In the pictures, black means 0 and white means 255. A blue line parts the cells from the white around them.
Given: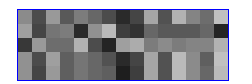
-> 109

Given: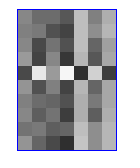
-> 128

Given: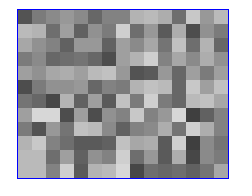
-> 152

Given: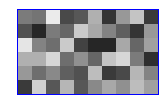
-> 196

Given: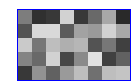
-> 168

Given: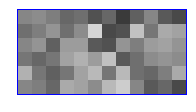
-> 89

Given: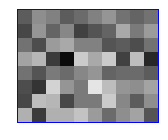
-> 100

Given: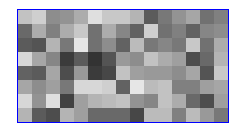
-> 113

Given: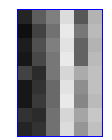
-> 87
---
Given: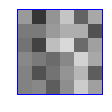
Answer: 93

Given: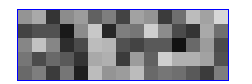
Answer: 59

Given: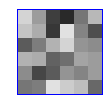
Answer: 225

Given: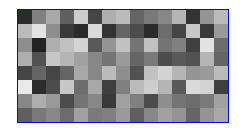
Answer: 135

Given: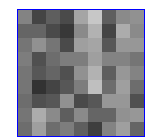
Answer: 109
